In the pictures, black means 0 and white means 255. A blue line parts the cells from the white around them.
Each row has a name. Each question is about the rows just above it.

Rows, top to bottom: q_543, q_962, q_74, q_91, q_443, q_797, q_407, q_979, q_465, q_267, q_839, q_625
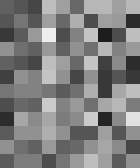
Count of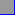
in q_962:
1
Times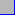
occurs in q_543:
3
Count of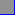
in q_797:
3
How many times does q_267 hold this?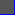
3
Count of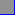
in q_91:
2

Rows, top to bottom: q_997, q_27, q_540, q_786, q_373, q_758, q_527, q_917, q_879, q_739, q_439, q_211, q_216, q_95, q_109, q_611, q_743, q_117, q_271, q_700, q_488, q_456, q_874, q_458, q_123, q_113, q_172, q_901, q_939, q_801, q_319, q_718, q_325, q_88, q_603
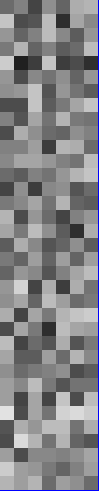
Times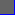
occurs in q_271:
3
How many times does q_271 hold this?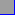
3

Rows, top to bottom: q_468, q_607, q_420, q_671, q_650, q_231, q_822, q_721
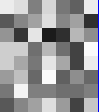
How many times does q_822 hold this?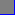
3
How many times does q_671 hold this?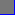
0

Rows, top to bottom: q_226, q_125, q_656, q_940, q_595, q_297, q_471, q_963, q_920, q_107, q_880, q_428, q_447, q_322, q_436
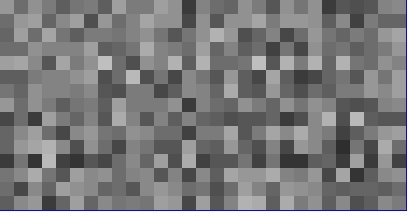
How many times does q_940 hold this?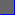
2
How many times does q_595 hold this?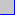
0
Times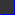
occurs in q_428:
4

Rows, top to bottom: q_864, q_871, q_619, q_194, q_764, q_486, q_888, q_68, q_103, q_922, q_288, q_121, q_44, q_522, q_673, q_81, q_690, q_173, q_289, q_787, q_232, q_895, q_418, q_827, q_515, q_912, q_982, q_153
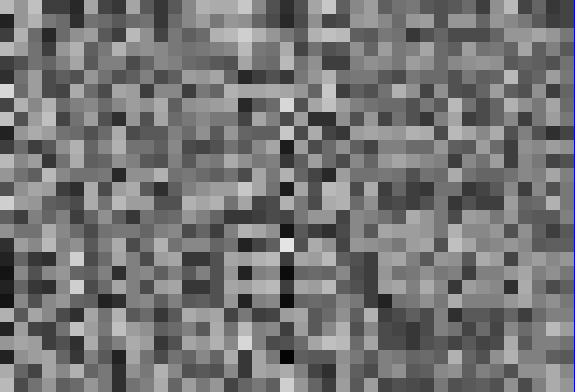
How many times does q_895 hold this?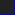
3
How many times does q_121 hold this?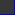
2

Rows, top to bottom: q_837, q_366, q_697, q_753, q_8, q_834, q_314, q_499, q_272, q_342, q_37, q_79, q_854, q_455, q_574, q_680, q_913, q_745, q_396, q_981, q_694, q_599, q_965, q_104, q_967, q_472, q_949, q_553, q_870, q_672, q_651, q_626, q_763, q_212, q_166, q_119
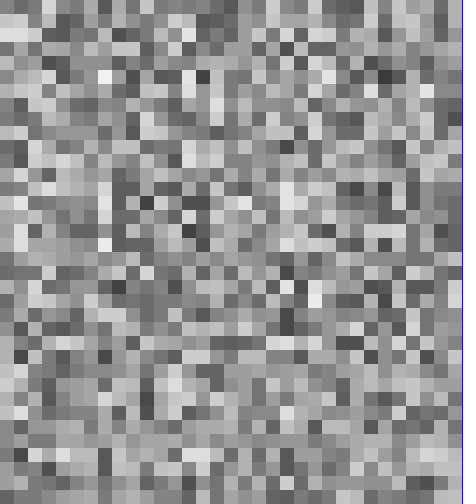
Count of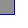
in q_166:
5
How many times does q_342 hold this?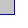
4
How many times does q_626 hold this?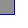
3
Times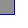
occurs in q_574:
3
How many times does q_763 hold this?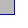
5
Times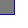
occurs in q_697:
5

